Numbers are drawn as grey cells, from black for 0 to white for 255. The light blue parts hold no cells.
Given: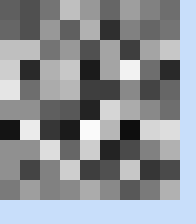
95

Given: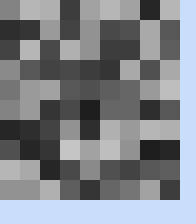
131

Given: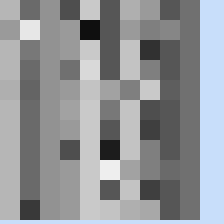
182

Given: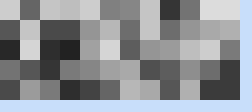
205

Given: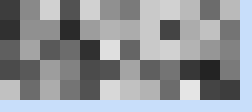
61

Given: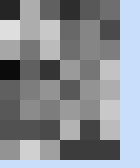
37

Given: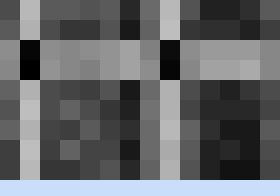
76
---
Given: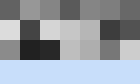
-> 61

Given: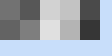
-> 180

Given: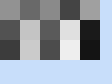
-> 224

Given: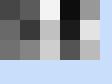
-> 27

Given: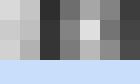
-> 116

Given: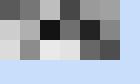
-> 35

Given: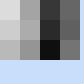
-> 42
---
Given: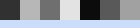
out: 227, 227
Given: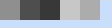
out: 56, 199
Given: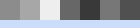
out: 103, 238
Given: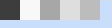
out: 167, 248
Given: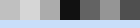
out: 17, 214
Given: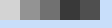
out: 113, 211
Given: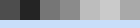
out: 139, 202
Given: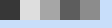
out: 166, 222
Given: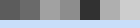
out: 141, 205
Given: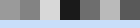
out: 26, 216
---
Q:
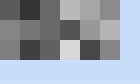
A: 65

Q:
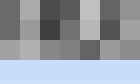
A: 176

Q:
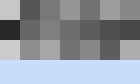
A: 142

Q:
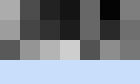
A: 149

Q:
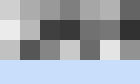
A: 86

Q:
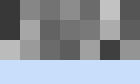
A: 154

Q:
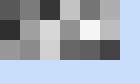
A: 139
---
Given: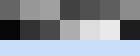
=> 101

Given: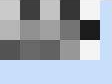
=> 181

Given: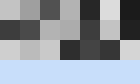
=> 61

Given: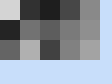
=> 36

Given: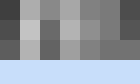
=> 77

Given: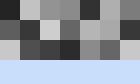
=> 94

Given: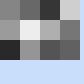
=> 155
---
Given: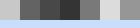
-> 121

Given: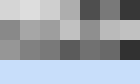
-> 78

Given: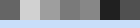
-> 135

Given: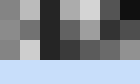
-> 212

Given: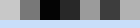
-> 155

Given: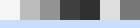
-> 48

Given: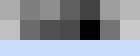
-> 66

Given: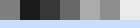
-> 171

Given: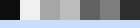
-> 98

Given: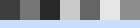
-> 101
